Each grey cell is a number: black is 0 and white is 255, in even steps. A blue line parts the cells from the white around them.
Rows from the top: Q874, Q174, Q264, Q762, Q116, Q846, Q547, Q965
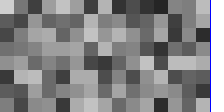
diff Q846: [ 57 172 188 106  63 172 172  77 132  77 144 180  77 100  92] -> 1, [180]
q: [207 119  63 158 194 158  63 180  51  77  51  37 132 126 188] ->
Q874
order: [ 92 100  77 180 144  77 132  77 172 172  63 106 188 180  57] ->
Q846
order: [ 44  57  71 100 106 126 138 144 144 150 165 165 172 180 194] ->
Q264
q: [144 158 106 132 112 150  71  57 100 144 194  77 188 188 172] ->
Q116
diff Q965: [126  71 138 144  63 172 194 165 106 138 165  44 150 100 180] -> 4, [57]

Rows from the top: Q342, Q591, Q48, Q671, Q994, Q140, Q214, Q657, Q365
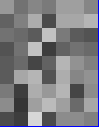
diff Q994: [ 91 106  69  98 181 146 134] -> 6, [128]
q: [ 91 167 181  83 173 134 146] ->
Q140
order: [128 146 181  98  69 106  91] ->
Q994
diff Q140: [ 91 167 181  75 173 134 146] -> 3, [83]

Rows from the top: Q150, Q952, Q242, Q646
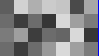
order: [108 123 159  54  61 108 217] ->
Q952
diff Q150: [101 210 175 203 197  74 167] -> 0, [94]
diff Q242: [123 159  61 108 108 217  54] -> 4, [101]
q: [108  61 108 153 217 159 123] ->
Q646

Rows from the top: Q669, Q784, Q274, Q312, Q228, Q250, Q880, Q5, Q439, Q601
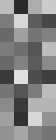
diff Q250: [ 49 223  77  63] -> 0, [57]
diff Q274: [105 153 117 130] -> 1, [160]
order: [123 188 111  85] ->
Q312

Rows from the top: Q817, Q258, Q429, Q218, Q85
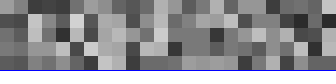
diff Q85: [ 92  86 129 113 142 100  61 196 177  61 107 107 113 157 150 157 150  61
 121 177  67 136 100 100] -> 21, [142]
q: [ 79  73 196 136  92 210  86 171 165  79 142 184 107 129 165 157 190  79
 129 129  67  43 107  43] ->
Q258
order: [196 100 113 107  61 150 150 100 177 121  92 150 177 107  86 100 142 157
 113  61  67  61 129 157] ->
Q817
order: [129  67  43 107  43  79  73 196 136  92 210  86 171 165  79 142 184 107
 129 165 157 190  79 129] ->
Q258
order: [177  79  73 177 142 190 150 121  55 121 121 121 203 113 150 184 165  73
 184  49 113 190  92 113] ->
Q429
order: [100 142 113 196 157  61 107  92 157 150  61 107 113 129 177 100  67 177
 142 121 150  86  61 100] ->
Q85
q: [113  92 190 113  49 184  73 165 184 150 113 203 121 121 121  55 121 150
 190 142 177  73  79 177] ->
Q429

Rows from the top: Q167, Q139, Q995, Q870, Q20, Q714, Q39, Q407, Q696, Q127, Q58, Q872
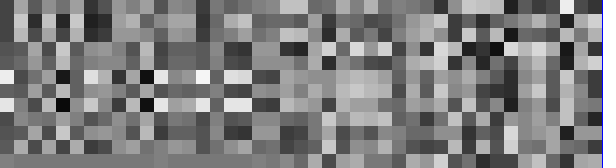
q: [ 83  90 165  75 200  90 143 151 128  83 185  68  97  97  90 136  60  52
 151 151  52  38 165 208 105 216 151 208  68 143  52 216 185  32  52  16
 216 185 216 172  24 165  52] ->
Q870
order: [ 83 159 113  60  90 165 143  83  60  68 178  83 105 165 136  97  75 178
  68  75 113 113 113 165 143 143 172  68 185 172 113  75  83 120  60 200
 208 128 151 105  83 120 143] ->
Q58
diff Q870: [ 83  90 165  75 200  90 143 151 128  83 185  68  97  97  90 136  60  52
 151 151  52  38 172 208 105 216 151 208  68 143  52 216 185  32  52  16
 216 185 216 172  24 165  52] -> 22, [165]
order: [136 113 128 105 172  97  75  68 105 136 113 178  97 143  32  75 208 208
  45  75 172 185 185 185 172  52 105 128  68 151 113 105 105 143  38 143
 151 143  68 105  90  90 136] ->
Q20
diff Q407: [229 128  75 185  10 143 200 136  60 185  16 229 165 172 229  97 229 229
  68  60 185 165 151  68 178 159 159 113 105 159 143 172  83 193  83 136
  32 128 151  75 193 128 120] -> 12, [159]

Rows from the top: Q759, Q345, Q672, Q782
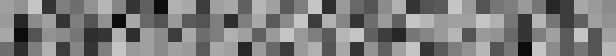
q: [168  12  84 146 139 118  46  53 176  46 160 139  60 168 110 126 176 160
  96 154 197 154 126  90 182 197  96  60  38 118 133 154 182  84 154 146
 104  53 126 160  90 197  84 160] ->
Q672
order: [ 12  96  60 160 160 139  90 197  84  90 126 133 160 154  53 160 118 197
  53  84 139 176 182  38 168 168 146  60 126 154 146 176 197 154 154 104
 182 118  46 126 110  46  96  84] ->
Q672
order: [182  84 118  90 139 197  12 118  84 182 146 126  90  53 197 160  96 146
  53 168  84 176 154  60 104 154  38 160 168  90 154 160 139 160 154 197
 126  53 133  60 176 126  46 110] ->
Q782
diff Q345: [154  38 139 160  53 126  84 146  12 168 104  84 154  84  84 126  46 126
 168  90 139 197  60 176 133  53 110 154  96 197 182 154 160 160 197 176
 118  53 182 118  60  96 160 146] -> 13, [90]
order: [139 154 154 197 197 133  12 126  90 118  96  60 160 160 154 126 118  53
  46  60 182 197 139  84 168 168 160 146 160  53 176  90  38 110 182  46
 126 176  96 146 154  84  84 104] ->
Q672
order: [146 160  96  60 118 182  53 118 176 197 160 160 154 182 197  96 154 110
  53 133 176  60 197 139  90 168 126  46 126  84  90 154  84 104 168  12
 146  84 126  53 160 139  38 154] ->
Q345
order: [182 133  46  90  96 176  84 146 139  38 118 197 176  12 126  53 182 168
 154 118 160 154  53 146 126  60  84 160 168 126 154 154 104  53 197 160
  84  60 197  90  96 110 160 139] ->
Q345

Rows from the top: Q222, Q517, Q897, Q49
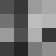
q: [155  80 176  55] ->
Q897
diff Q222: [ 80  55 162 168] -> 2, [155]
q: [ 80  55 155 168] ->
Q222
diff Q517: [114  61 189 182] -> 1, [67]
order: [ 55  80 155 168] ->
Q222
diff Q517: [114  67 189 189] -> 3, [182]
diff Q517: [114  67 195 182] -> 2, [189]

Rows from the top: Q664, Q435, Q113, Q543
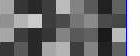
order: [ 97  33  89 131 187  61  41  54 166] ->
Q664
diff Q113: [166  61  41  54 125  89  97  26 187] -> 4, [131]
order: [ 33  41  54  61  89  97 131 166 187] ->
Q664
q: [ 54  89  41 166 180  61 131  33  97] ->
Q543

